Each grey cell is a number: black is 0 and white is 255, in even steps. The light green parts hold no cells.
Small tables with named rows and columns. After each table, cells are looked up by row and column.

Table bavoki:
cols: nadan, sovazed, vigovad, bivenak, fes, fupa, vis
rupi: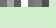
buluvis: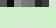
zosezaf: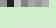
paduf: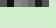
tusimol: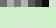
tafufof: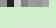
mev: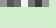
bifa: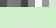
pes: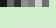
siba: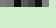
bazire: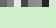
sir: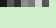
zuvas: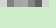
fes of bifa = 141
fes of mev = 116
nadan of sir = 26
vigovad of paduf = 135
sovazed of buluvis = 15
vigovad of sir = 51
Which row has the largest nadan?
zuvas

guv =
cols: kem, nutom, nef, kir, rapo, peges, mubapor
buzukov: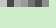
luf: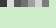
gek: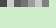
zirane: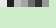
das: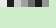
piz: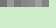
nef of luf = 89
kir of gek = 116
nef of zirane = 191
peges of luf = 211
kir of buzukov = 155
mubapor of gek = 128
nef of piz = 122

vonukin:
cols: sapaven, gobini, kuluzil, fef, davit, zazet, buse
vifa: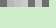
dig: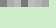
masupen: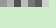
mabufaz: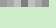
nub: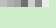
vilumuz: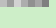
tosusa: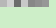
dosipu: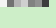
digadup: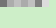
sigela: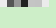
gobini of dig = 172
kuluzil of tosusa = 108
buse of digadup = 220
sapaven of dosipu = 244
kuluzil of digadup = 192
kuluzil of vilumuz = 210
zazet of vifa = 203
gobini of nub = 174
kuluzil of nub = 163
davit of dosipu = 129
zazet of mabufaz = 169
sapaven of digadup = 116
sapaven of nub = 191
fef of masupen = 189
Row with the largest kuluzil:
vilumuz

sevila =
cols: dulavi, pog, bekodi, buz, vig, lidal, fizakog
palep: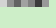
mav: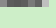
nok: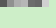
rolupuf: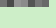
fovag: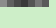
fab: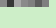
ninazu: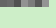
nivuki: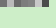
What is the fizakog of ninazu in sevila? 148
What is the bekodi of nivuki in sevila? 106
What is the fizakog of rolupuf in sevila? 105
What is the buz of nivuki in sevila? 125
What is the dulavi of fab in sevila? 137
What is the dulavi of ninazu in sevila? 101
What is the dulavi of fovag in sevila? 140
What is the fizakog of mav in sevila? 191
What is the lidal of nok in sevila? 103
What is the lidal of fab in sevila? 92
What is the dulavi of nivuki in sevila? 114
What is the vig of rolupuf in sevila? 84
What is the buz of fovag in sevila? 57
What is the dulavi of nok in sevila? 87

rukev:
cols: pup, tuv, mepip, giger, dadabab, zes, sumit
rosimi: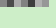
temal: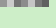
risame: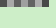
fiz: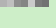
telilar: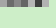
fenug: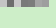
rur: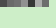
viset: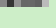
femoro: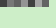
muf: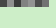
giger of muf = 129
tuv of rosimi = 75
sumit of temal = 96
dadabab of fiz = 202
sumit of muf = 114
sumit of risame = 72
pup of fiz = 179
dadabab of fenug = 124
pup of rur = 75
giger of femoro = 148

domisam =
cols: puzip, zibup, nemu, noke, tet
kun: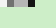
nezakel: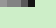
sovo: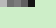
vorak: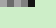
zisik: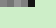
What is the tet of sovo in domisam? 20
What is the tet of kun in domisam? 20
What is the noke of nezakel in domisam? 89
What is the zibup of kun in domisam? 113
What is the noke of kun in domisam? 182
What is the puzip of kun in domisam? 243
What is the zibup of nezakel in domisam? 131

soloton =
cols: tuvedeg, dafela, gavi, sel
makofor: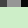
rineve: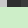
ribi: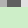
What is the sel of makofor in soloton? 8
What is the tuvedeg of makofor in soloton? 67
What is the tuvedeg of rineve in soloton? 201
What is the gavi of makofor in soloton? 150
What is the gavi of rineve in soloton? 47
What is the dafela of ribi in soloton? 96
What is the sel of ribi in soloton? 225
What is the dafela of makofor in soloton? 150
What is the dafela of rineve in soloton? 47

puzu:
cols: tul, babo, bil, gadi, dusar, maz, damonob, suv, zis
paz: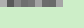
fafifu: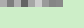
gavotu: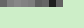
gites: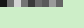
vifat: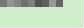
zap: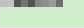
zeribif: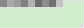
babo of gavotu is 128
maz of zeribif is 108
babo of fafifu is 126
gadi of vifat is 112
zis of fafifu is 137
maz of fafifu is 205
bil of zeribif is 155
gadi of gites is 116
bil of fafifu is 177
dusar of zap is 83
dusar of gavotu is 125
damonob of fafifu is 154
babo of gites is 112
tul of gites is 22
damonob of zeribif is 142
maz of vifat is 81

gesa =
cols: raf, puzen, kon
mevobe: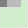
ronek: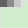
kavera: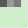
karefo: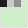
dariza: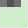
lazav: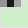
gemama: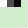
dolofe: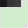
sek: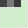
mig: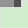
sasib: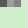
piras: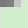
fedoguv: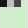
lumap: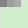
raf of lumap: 131
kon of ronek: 200
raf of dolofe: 27
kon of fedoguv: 70
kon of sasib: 131
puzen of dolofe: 53
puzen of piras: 129
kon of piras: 196
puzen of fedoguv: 190
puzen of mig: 146

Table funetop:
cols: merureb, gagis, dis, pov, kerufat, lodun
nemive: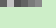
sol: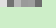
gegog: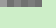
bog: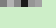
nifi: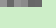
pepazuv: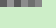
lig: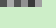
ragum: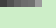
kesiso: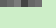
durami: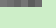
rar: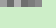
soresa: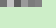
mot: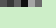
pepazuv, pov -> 140
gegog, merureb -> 156
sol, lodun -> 109
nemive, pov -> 99
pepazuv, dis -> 90
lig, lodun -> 160
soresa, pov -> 154
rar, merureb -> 159

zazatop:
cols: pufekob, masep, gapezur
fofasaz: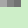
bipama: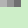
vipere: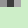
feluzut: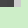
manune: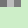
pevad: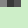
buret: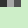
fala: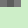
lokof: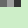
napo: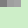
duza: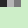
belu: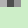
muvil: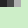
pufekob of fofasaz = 167
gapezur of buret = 81
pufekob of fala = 115
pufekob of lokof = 104
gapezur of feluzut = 205
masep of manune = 189
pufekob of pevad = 133
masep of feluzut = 68
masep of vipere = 61
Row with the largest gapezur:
feluzut

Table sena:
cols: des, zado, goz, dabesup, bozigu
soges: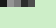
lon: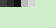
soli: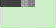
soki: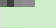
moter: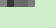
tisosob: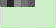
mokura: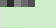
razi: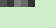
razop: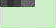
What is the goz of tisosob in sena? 142
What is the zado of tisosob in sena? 42
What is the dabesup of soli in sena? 159
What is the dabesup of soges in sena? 44
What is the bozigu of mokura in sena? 81
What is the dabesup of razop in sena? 103
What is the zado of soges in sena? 148
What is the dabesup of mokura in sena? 107
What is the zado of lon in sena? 42
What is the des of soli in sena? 68
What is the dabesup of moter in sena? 105
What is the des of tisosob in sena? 108
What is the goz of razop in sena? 65
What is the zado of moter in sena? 56
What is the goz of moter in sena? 107
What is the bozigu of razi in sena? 51
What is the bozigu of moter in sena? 124

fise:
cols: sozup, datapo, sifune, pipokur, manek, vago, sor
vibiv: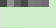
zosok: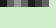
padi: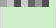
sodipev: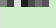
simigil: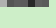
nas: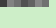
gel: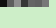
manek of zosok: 30
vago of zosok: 59
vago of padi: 152
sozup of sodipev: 128
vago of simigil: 95
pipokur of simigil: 91
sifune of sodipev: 220
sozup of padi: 165
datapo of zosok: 99
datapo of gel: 94
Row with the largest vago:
padi

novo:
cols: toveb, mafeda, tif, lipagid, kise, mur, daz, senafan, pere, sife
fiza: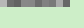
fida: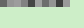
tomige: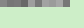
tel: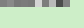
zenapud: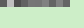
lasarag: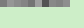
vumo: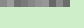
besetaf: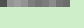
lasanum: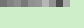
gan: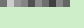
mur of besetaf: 117
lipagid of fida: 130
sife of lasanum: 170
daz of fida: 109
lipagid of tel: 123
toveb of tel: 127
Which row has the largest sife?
lasanum

